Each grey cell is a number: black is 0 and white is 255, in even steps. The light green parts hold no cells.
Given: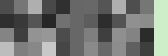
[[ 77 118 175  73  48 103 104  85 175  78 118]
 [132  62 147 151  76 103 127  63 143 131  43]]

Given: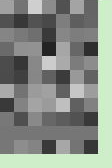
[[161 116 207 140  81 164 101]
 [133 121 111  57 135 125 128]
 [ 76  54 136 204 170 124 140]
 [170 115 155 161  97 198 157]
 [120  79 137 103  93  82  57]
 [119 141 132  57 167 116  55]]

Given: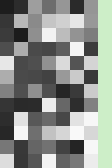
[[ 29  44 158 109 150  42 149]
 [ 59  28 143 242 188 147 125]
 [231  73  79 145 218  84 212]
 [129  79 144  79  37  58 203]
 [ 45 225  88 105  71 226 247]
 [119  56 101 114  66  36 247]]

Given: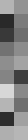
[[180 147]
 [ 57 110]
 [142 163]
 [215 137]
 [ 45 161]]

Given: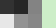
[[ 50  38 131]]

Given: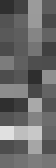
[[ 47  66 155  93]
 [ 89  94 133  99]
 [124  96  78  77]
 [141 140  72 100]
 [ 84  93 131 109]
 [ 77  86 166  80]]
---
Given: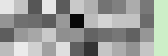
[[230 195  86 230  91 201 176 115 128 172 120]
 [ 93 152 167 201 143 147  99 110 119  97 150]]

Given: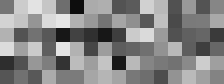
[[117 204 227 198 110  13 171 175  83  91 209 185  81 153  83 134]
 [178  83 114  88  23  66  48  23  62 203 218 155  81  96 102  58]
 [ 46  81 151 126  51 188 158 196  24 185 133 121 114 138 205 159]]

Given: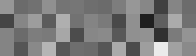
[[151 107 113 144 116 118 110 107 125 151 135  64 133 108]
 [132 107 125 122 167  76 135 138  88 144 146  48 123 148]]

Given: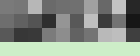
[[122 119 183 106 111 112 161 104 195  39]
 [ 88  55  57 123 141  98 116 185 190  63]]

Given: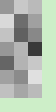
[[151 200 186]
 [195  96 136]
 [101 179 200]
 [192 166 186]]

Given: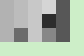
[[178 188 200 213  87]
 [178 107 200 135  87]]

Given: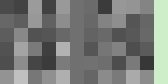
[[ 75  67 155  66 153 112 107  59 151 148 132]
 [ 93 136  82  85 104 112  99 105  81  88 104]
 [ 78 141  69  59 123 112 113 110  77 122  55]]

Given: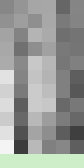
[[135 149 166 167 102 133]
 [163 131 180 170 111 116]
 [171 137 200 183 119 128]
 [209 122 203 189 128  87]
 [203 104 184 157 124 104]
 [244  60 185 128 135  94]]

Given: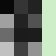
[[  8  53  34]
 [107  27  28]]
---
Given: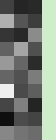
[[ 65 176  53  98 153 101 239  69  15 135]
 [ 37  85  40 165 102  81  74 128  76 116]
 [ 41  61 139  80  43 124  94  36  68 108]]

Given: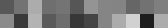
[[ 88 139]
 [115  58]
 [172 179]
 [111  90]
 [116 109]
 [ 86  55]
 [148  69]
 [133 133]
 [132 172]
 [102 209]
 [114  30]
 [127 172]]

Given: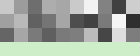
[[201 160 101]
 [156 185 166]
 [110  97 122]
 [173 117  95]
 [167 166 122]
 [202  78 126]
 [242  65 188]
 [130 122  70]
 [ 64 245 222]
 [206  47 125]]

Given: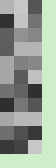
[[180  50  94  93 167 167 113  46 167 111  56]
 [200 195 145 179 128  90  98 119 184  80  67]
 [ 85 115 134 180 135 192  48  85 185  56 199]]

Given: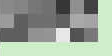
[[137 155  95]
 [132  95  94]
 [118 111 146]
 [113 111 148]
 [ 55  97 231]
 [144 169  83]
 [ 65 163 120]]

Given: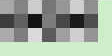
[[168  61 171]
 [132  97 126]
 [204  20 218]
 [118 124  91]
 [151  71 159]
 [206  28 206]
 [143  78 149]]

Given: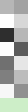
[[182 254  46 253 112 127 247]
 [162 215 183  91 230 188 144]]

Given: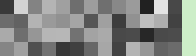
[[ 57 108 170 133]
 [211  98 110 160]
 [131 179 150  80]
 [180 154 182 114]
 [160 145 183  55]
 [110 165 114  64]
 [157  85 163 103]
 [111 160 170 167]
 [136  61  73  66]
 [155 145  75 180]
 [ 33 190  39 150]
 [227 174  74  99]
 [ 72  66  76 107]]

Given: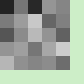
[[ 35 123  85 148 182]
 [118 156 139 159 144]
 [ 40 200 185 118 133]
 [149 102 147 167 140]
 [133 128  97 204 109]]
